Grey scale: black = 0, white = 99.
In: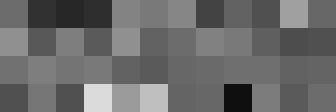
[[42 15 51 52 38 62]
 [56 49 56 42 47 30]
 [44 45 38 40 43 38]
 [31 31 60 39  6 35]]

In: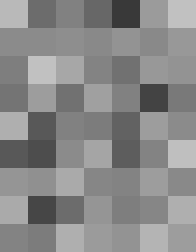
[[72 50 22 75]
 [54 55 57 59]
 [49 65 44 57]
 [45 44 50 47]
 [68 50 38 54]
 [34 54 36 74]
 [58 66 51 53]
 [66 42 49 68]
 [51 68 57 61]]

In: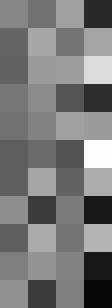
[[52 62]
 [39 45]
 [38 61]
 [46 33]
 [44 62]
 [36 32]
 [37 38]
 [55 48]
 [37 45]
 [49 51]
 [56 49]]

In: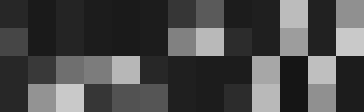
[[15 14 10 21 11 73 56]
 [27 14 10 50 17 61 78]
 [15 43 71 12 11  8 11]
 [15 78 32 12 17  8 11]]

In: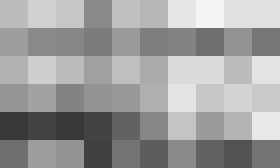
[[73 77 75 89 87]
 [61 52 60 51 57]
 [69 73 74 85 73]
 [58 51 59 88 82]
 [22 22 38 76 70]
 [43 57 45 53 32]]

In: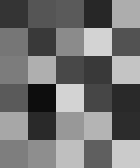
[[20 35 67]
 [46 54 32]
 [48 28 76]
 [35 82 16]
 [65 59 17]
 [49 74 79]]

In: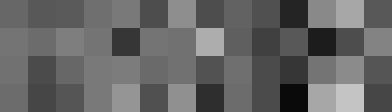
[[40 35 47 55 38 14 65]
 [45 49 21 44 37 34 30]
 [44 40 48 44 43 21 54]
 [42 33 58 56 42  4 76]]

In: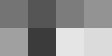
[[45 48]
 [62 89]]

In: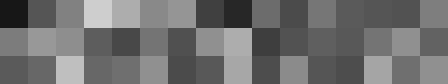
[[ 9 50 67 58 15 29 35 32]
 [48 55 28 31 67 32 34 56]
 [35 74 43 29 65 54 30 43]]
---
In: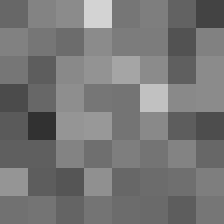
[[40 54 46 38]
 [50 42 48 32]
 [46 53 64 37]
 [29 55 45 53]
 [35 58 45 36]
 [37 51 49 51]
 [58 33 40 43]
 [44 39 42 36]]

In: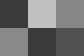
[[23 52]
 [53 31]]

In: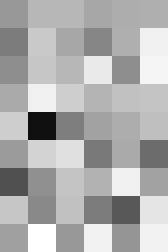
[[59 71 67]
 [48 65 68]
 [55 71 55]
 [66 80 75]
 [80 49 67]
 [60 87 66]
 [31 76 93]
 [77 75 34]
 [62 59 58]]

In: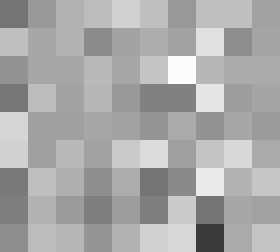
[[45 69 81 59 74]
 [74 69 63 63 55]
 [57 65 65 98 66]
 [46 63 59 50 61]
 [83 62 63 66 65]
 [81 72 78 62 84]
 [47 68 67 53 69]
 [49 60 61 79 65]
 [55 71 69 84 66]]

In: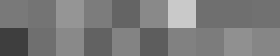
[[47 58 39 78 43]
 [24 53 51 50 56]]

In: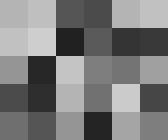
[[70 33 70]
 [75 13 20]
 [58 76 45]
 [29 70 79]
 [43 58 64]]
